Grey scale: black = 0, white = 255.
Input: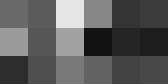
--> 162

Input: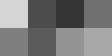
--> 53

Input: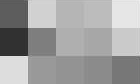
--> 175

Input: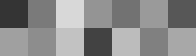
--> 216

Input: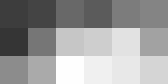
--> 198

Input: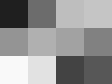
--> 162
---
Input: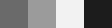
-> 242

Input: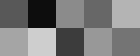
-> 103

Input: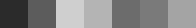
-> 122

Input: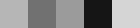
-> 21

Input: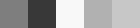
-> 177

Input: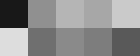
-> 167

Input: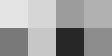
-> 156

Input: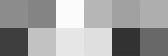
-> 161

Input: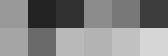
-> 120

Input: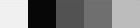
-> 111
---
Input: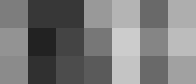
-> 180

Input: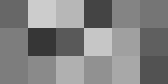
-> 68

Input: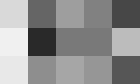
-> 158

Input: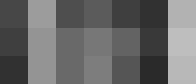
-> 63

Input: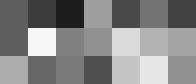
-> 73

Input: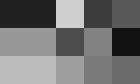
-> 207

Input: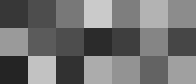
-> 126

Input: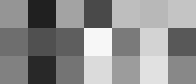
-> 190
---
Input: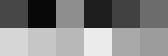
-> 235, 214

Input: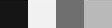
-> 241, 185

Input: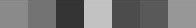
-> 194, 151

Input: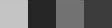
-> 196, 114

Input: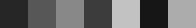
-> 194, 172

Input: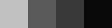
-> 193, 90

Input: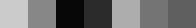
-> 203, 173
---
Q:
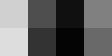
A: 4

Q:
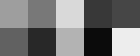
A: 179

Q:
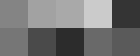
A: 44

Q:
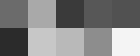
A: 185

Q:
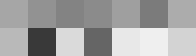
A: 218

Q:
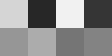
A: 117

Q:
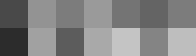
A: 92

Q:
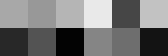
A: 3
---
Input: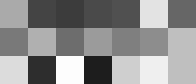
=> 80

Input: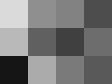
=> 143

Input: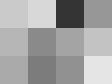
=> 216

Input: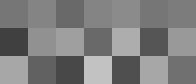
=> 139

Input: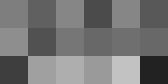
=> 75

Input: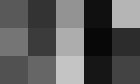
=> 147

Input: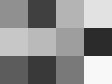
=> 64

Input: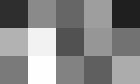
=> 102
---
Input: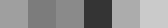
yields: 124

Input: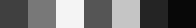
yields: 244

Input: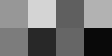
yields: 178

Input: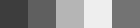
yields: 61

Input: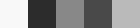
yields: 248

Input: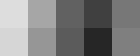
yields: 214

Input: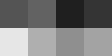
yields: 52
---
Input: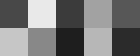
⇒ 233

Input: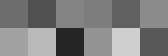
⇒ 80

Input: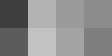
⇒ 179

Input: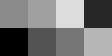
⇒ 160

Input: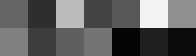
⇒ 46

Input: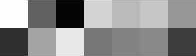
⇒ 96
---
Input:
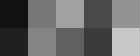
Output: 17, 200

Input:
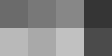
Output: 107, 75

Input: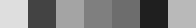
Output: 222, 185

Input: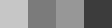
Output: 198, 60

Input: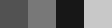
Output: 82, 200

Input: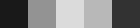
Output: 25, 50

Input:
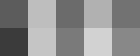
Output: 92, 136
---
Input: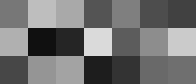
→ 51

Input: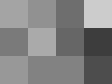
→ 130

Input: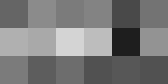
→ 81

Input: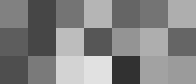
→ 49

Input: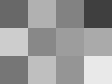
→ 191

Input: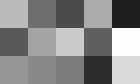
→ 124

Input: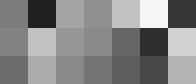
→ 94
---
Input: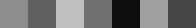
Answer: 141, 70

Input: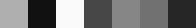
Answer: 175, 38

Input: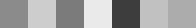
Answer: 139, 172

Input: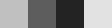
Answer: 192, 226

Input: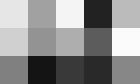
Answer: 230, 135

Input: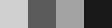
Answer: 208, 25
